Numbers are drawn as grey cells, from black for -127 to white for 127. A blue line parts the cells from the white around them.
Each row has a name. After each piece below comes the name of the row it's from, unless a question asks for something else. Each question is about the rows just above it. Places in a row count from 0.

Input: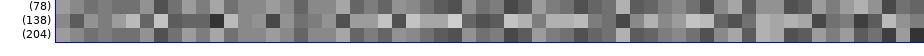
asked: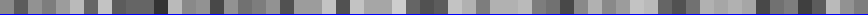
(138)
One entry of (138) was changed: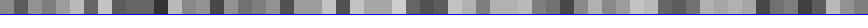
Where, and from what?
48, [-46]
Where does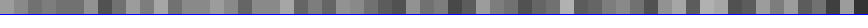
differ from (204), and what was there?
47, [9]
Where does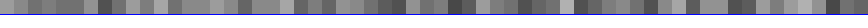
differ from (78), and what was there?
41, [-35]
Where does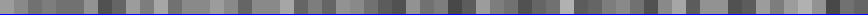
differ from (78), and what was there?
8, [-14]
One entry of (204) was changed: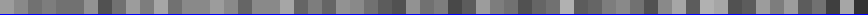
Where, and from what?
60, [28]
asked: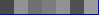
(138)

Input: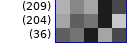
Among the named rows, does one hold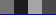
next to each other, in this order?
yes
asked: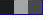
(36)
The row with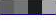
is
(36)
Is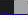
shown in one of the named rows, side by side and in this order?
yes

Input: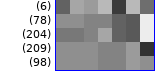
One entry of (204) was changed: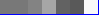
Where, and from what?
6, [109]
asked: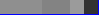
(209)

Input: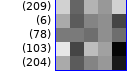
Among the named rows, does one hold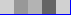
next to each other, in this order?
no
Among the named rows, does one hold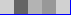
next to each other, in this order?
yes

